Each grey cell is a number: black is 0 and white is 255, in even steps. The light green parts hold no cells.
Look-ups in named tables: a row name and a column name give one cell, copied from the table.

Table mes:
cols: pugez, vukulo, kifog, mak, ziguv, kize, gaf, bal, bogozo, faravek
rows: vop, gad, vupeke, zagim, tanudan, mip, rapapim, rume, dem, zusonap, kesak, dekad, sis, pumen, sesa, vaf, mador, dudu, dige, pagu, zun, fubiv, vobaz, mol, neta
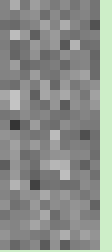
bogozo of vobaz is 141
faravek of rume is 107
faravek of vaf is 110
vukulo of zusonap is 194
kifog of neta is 121
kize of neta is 145
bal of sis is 129

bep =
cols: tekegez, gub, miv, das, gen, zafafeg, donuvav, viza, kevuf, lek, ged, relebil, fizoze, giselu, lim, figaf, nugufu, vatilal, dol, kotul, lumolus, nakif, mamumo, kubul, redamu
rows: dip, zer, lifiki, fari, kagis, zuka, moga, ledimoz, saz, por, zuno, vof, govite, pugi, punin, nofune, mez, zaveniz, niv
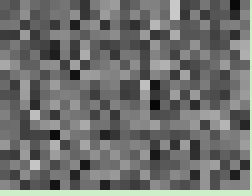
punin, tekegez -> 151
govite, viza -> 138
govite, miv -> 63
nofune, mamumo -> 96
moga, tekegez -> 168
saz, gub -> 58
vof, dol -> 142
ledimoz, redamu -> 150
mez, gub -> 130
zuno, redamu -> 123
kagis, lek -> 94
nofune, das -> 52
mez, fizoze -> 149
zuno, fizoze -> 112
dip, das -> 106
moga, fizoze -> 87
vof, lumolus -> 161

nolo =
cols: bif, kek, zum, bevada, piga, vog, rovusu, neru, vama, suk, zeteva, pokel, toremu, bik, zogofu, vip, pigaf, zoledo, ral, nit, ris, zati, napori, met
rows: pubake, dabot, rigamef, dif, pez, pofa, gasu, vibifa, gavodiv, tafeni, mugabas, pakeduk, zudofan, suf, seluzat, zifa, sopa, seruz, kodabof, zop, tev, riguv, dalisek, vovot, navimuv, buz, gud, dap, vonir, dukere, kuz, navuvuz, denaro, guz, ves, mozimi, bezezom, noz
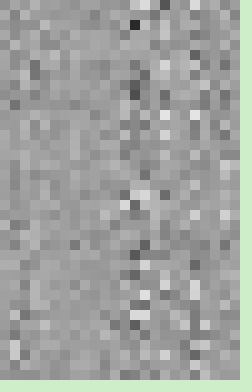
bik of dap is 102
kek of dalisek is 126
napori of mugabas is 130
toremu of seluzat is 137
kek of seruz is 139
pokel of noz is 172
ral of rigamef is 171
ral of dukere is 161
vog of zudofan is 147
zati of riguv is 153
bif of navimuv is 153
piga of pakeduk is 166
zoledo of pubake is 160
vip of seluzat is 146
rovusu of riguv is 160
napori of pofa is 139
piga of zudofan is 179
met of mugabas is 166
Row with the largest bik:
navuvuz

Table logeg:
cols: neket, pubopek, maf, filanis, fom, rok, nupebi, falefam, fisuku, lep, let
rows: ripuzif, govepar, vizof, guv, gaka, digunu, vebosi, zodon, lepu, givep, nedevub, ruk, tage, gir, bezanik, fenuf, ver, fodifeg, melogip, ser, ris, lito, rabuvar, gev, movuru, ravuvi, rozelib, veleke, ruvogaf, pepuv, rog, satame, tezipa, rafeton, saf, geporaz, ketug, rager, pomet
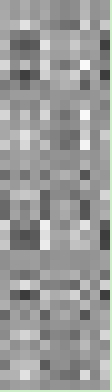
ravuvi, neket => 144
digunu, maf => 117
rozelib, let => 159
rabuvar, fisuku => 226
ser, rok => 138
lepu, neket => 121
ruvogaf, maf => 222
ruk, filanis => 137
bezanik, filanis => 154
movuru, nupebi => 151
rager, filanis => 176

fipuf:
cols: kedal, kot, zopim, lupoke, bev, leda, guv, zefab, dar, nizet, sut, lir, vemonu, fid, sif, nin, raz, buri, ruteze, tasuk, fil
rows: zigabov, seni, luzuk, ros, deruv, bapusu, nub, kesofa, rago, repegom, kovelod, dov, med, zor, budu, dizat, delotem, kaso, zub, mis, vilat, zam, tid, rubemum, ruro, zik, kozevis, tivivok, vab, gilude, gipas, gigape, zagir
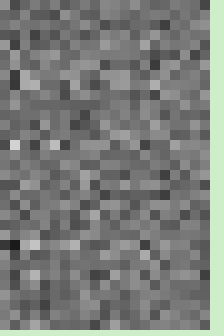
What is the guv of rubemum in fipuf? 104
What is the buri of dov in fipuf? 116
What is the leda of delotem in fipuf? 104
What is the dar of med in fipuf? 85
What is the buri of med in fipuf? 114
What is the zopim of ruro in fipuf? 168
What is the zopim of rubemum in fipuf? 132
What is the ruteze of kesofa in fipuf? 119
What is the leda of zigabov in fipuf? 125
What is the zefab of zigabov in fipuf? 105
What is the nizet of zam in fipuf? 165
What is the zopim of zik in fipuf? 129
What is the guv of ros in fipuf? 120
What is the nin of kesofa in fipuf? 124
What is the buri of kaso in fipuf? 125
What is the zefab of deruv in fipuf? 129
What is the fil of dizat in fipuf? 141
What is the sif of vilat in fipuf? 120

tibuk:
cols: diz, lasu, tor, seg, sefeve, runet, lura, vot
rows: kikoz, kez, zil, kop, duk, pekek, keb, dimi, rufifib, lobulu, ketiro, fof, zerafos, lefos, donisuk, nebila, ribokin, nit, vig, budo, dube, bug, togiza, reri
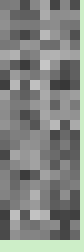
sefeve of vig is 132
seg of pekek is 130
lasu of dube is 124
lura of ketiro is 152
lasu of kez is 99
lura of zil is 119
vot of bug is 64
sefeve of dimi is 141
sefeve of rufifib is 161
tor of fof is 74
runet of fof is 148
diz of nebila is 71
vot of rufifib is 85
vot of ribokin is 104
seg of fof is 97
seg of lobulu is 114
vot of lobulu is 158
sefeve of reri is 127
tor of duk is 151

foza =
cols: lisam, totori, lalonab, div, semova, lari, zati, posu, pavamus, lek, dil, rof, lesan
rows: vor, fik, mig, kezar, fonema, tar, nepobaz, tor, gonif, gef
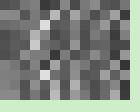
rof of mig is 77
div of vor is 127
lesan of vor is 117
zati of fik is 88
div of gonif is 142
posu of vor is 74
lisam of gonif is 130

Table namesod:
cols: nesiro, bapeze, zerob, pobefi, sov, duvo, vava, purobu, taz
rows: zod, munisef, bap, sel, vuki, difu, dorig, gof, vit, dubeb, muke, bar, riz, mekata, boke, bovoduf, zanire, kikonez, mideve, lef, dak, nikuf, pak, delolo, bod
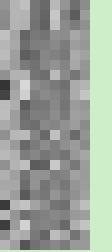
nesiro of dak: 58
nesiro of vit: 52
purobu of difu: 170
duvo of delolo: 189
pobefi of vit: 141
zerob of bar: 108
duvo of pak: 128
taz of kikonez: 155
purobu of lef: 145
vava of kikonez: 131
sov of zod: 105
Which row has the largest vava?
delolo

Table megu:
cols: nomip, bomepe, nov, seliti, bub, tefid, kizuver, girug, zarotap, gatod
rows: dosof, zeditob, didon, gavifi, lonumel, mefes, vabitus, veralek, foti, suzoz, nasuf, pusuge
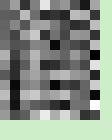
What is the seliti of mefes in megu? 182
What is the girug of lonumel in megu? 74
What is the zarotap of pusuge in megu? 50
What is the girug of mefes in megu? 152
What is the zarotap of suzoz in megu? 99
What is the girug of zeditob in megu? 187
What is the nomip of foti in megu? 153
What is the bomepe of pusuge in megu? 75
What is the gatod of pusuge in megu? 70
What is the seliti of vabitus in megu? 168
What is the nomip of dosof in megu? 109
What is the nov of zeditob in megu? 187
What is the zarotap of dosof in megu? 24
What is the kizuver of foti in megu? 66
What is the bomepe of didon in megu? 134

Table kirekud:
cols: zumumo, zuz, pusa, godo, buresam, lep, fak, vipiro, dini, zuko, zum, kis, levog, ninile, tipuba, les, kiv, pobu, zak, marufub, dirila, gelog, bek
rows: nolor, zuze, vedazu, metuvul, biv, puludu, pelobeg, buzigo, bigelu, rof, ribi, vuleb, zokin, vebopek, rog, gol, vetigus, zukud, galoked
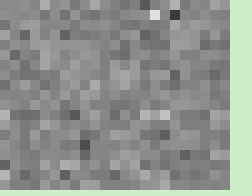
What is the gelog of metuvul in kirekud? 150
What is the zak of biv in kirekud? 155
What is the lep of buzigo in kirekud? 125
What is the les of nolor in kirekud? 129
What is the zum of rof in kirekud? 132
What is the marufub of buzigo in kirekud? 126
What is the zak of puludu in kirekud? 128

